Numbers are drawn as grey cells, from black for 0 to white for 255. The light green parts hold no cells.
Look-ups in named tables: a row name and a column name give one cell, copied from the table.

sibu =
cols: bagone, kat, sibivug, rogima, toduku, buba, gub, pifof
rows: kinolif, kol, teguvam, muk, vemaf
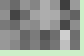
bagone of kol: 144
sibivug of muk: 102
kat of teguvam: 106
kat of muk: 145
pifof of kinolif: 154
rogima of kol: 163
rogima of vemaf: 126
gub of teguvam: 71
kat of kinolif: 106
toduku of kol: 173
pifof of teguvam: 141
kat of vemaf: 136
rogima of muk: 123
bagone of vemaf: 152
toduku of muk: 83
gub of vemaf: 191
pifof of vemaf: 114
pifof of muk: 110
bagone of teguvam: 121

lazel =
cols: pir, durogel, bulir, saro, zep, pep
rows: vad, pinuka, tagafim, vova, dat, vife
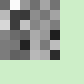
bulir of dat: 34
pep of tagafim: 125
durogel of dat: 120
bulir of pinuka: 57
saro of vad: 112
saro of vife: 184
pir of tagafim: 215
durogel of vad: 250
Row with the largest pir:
tagafim

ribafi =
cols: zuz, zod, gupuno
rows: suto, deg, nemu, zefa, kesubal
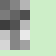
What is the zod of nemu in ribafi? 82
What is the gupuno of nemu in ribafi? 185
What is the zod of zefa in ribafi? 132
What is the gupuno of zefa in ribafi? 233
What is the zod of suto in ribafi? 132
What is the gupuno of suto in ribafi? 181
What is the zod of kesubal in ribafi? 134
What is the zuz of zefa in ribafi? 195
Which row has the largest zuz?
kesubal

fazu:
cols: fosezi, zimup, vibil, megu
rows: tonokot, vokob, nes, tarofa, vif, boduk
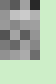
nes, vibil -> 157
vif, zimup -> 104
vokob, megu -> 179
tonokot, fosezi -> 117
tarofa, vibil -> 93
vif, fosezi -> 122
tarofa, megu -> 148
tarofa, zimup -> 164
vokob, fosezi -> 149
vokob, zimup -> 193
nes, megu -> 159
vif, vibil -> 160
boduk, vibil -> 171
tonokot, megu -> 40
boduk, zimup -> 158
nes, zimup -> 136
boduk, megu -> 109
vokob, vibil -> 203
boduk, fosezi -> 145
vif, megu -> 135

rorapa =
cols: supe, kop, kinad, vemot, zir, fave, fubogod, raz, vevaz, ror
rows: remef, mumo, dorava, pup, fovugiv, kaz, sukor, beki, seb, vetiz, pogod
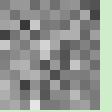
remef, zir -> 146
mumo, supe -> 153
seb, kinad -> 64
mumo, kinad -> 147
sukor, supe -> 129
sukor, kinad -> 178
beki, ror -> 144
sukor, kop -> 173
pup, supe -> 65
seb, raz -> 142
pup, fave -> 162
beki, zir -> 144
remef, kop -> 151
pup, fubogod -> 175
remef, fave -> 112
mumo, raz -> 111
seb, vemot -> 144
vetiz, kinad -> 112

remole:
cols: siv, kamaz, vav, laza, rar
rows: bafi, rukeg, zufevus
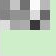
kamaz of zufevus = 166
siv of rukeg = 131
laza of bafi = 250
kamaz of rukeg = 146
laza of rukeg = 220
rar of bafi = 184

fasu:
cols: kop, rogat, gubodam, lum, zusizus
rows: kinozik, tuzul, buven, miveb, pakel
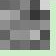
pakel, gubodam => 112
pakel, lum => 92
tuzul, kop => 171
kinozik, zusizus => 211
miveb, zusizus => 76
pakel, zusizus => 115
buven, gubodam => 125
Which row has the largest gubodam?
miveb

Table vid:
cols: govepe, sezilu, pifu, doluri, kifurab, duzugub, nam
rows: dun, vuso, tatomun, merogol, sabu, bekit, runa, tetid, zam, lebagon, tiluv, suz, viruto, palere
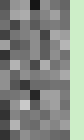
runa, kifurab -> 173
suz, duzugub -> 142
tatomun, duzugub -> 124
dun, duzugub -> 115
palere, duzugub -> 106
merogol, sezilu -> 117
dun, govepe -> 81
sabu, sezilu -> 85
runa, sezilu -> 179
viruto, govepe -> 81
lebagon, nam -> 124
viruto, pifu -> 114
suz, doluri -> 124
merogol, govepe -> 65
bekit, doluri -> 141
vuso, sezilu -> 164

